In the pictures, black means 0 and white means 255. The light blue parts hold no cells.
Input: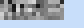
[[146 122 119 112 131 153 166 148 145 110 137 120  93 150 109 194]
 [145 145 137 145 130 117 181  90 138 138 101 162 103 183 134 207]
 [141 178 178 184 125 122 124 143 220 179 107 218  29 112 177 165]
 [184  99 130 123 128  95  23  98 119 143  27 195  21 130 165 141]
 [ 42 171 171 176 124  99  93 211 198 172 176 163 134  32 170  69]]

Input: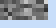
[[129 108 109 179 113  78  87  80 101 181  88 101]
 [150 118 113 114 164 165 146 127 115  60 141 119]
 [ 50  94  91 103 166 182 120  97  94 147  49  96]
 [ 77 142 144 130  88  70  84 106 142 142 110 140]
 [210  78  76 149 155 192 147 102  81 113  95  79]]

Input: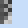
[[190 202  94]
 [212 116  83]
 [160  66  78]
 [ 56 160  91]
 [160  65  78]
 [ 56 160  92]]

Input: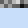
[[ 64  19  93  98 156  98 175]
 [152 103 213 182 113 168  96]]

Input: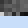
[[ 16  24 104  40 118  98 205]
 [ 96  98  85 100  72  79  62]
 [106  98  81  87  96  93  69]
 [ 97 101  85 105  65  75  54]]

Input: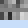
[[198 209 143 157  46 146  72]
 [197 214 146 164  42 154  71]
 [129 130 130 131 130 129 130]
 [169 157  92 125 144 114 122]
 [155 124  72 183 160 124  76]]
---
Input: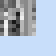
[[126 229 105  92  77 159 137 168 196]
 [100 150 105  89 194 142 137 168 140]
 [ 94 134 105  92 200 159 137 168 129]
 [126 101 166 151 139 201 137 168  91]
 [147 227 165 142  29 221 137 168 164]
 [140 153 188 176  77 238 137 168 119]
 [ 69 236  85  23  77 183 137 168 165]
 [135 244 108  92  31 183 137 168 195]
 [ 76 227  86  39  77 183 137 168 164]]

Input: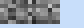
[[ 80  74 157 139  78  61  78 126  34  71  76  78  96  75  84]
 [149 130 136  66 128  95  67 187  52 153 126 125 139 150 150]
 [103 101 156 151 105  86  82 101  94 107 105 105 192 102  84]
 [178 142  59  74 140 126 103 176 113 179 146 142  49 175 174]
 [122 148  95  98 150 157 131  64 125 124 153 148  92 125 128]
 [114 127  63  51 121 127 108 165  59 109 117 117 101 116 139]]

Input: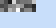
[[134  78 181 149 249  86 132 135  56]
 [116  77  27 213  99 117 115 120 195]
 [ 74  88 129 137 171 151  67  73  38]]

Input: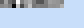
[[137 146 129   7 198  75 144 192 119 130 124 125 148 145 149 176]
 [ 99 162 108  83 252 127 158 173 125  89  85 127 159 152 148 134]]

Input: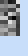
[[143 109 167 164  63]
 [ 75 105  26  37 227]
 [147 134 157 152  56]
 [107 107  67  66 195]
 [140  56 211 168 104]
 [202 201  56   5  70]
 [ 79  75 223 170  61]
 [143 129 167 160  53]
 [168 175 106 101  62]]

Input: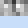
[[157 197 176 156 120 185 171]
 [192 119 140  54 174 130 105]
 [180 231 178 109 248 205 153]
 [169 185 178 114 189 205 157]]
